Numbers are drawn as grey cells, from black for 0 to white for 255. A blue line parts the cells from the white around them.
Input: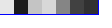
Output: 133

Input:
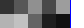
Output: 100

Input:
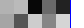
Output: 205

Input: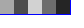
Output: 210

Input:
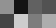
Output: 205

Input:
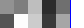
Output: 204
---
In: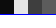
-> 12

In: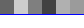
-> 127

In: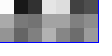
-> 178

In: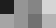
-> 165

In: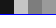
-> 21

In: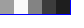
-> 249

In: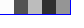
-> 82

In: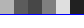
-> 71

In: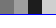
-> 117
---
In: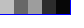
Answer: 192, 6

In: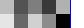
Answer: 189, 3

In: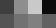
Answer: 63, 98

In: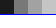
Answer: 27, 197

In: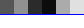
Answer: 86, 224

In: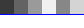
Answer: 57, 212
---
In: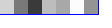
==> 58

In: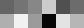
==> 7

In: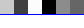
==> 2

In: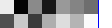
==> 3

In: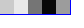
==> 7

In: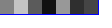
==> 17
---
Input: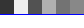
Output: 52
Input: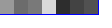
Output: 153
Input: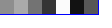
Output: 142
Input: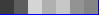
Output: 59
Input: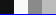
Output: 18
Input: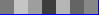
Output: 122
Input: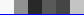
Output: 248
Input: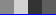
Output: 137
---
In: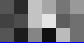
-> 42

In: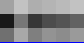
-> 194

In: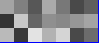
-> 128

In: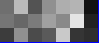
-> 187

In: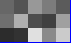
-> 83

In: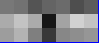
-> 114

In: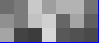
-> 123

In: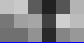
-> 201
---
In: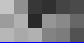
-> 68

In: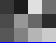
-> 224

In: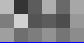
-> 105

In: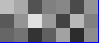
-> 74

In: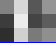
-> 87

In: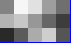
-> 158
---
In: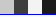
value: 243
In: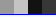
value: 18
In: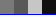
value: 198
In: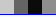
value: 11
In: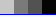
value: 82
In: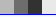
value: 50
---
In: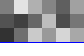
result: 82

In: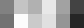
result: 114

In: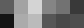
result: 20

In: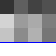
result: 211

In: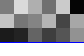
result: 195

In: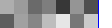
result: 94

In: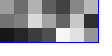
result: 115
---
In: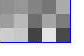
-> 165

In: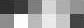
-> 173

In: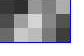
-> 135

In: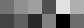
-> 225

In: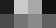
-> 168

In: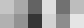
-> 113

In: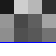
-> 95

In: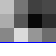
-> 8
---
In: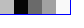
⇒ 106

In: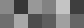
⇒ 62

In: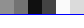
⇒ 67

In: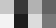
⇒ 56

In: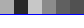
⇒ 81

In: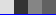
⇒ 97

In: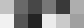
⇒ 57

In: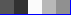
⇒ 86

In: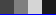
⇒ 68

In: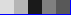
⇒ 88
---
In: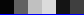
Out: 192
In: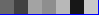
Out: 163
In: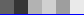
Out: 178
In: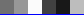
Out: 251
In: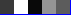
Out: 9
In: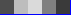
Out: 218
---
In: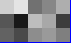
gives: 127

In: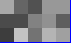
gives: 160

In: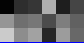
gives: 104

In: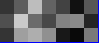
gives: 122

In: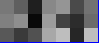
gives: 190

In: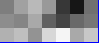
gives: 199

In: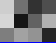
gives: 37
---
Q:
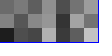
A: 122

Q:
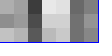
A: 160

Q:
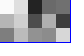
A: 223

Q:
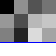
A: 144

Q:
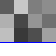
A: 199

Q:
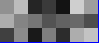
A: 188
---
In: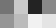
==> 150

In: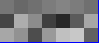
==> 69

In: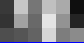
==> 51

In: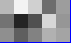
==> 115

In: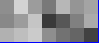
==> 136

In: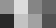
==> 41

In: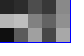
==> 182

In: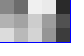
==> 178

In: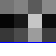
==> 5
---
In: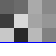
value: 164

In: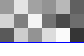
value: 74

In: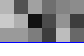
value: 147

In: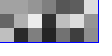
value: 221

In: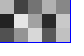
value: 42

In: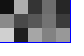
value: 115

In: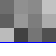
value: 125

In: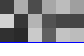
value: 69

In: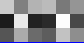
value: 253

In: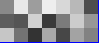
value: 204
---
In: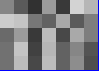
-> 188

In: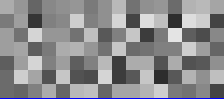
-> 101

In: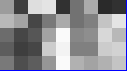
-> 78

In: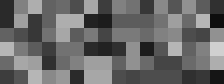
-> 85

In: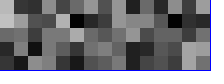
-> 24

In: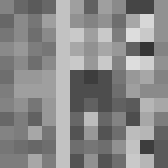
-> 125
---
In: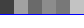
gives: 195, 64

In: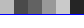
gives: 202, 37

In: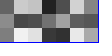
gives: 241, 34

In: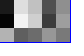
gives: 243, 5

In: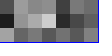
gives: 205, 29

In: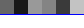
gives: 195, 24

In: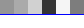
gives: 245, 52

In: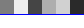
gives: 238, 42
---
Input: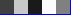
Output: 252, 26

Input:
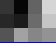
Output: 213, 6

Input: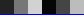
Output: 210, 6

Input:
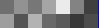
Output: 235, 55

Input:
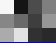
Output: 247, 21

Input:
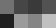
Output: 192, 32

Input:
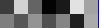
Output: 226, 3

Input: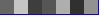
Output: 197, 48
